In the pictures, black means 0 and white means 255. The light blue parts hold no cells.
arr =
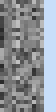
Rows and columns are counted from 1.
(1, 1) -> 158
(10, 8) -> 151
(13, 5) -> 126
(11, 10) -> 116
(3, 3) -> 132
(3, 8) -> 141
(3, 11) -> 112
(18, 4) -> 90
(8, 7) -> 122
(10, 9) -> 162
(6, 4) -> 168
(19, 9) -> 55
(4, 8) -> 103
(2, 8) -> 132
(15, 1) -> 164
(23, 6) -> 76
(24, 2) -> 95
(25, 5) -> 147
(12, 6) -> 121
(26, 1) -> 163
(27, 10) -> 97
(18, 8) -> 143
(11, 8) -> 132
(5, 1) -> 66
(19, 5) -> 129
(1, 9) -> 183
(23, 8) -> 117
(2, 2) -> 144
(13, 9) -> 67
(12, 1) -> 73
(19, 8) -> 134
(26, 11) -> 150
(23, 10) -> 136
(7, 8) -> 132
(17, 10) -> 162
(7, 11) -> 184
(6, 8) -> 132
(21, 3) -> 118

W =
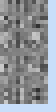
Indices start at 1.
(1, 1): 172
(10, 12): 115
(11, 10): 159
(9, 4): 118
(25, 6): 187
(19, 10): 127
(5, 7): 132
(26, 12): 152
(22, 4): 134
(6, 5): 61
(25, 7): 123
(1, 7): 93
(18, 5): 99
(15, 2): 152
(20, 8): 122
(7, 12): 121
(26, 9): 181
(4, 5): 130
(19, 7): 143
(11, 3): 95
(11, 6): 135
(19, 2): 107
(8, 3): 140
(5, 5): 113
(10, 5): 89
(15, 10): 151
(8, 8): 140
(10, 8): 155
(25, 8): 126
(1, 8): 123
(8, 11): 144
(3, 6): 152
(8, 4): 128
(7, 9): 86
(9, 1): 164
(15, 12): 125
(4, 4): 133

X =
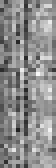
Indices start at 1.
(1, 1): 138
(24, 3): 122
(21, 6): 170
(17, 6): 166
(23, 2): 153
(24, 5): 146
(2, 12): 215
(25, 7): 39
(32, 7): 61
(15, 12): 210
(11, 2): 103
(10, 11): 137
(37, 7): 75
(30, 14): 153
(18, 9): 88
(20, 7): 143
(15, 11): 221
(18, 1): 45
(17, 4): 173
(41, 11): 187
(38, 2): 92
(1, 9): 148
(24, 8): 145
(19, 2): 130
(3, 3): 150
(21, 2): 162
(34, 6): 156
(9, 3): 137
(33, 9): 161
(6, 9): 207
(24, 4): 178
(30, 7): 94
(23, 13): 232
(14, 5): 158
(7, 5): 78
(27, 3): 90
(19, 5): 66
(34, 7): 61
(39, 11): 175

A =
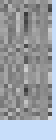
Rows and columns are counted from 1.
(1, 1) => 135
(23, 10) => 126
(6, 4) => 132
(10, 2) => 168
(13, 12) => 148
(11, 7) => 185
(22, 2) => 103
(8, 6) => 142
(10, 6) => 135
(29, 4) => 147
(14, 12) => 140
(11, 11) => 146
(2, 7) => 101
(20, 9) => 151
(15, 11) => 148
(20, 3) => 124
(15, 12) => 136
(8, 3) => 113
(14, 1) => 154
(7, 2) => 154
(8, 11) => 139
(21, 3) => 129
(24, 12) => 136
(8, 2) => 169
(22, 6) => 152
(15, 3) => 157
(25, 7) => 153
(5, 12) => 134
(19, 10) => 168
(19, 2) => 165
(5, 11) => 141
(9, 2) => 159
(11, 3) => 116
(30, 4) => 127
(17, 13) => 154
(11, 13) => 165

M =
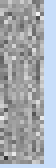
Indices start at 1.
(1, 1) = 162
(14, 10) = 157
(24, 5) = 157
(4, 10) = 243
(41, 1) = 129
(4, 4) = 145
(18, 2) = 154
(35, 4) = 188
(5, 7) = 202
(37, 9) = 117
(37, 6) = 139
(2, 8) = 153
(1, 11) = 143
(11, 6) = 158
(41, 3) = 134
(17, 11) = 191
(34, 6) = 147
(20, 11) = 214
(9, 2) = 128
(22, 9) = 147
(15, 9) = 139
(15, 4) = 219
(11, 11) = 176
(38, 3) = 140
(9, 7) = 166
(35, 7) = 148
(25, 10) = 142
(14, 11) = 180
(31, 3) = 157
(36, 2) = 164
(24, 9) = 131
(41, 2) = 137
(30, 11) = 229
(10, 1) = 153
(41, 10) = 194
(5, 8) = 145
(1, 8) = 196
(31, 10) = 166
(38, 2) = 163

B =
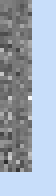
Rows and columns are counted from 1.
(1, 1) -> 129
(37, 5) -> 79
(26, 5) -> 113
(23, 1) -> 101
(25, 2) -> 98
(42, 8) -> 147
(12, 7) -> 141
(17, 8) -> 138
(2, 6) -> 85
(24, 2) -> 108
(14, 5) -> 108
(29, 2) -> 100
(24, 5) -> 123
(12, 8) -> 164
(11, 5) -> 130
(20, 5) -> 111
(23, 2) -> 131
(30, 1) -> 140
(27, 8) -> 134
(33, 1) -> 148
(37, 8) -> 132
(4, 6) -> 102
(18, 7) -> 128
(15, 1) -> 135
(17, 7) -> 126
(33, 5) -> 100
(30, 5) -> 91
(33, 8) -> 148
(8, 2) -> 120
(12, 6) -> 117
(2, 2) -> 133
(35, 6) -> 129
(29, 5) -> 99
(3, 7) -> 120
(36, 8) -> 140
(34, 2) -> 128
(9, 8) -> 112
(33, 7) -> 117

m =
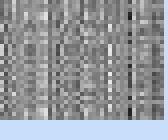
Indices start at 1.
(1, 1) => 111
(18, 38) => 137
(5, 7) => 197
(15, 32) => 133
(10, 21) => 95
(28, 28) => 204
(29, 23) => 140
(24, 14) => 127
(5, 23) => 153
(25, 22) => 191
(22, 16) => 119
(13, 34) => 185
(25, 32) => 139
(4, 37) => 147
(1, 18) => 136
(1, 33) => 79
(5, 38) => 130
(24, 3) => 139
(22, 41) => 110
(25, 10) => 169
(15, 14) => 142
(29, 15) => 136
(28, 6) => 146
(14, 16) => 180
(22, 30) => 162
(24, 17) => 185
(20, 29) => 134
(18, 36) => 162
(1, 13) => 99
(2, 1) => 114
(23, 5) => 149
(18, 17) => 171
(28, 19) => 119
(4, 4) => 171
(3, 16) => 136
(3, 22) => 165
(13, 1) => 203
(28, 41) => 101
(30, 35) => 114
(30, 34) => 158
